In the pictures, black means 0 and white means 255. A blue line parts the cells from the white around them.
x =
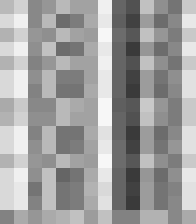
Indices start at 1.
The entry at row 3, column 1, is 178
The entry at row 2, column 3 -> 136
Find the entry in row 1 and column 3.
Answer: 136
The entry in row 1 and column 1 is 185
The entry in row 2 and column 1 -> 217
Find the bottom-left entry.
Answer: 130
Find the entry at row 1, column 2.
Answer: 209
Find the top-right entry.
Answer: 201
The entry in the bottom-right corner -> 170

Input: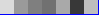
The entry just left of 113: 127
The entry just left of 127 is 154
